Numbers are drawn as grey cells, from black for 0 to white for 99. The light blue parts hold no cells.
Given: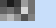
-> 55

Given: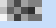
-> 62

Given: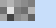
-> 54

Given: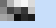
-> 6

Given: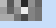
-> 28

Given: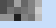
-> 51

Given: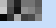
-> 24

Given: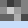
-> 39

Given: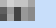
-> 26

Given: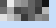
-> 38
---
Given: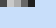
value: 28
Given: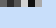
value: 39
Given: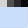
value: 82
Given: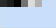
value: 16
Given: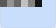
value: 34
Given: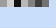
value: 61
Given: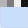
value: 70
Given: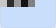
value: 77
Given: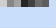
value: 80
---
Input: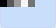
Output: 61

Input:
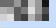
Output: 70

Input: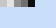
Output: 55

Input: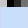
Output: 0

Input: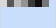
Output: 23

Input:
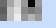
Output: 59

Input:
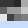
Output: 26
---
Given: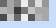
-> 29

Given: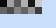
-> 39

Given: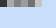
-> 20

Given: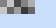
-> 77

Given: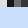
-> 86

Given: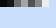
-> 3

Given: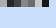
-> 67

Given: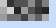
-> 60
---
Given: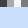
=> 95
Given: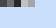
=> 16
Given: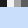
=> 64
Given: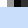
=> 3
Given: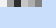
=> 18
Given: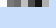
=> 42
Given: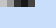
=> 20
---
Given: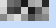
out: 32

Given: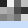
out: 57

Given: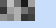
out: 68

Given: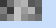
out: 55

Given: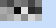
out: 55

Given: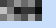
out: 31
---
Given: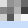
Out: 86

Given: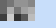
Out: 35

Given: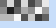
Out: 23

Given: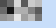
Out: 73

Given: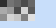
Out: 50

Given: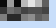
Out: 37

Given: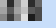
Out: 11

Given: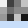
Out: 76

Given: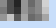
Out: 47
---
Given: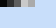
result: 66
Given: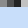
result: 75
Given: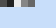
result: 40
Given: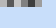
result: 61
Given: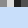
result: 31
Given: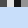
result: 57
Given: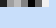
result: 93
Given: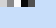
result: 31
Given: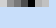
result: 75
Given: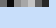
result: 15
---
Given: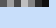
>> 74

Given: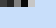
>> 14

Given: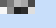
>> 55

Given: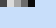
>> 85

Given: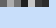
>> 12

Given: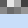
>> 53

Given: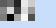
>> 3

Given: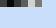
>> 20

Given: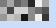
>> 9

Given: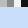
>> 73
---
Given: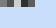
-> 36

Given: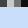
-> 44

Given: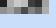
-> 24

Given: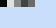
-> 41

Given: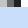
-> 76

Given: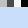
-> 75
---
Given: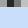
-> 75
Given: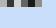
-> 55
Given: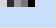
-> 1
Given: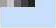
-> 14
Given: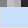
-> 16
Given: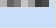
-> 29
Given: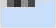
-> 28
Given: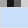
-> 81
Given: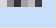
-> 25
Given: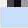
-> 60
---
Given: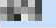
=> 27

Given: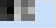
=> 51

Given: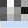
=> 64

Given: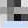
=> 87

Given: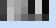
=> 4

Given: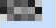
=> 76
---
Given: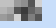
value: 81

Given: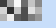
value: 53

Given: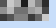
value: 17

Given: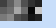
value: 13

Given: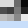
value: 4

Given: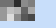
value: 49

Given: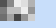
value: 69
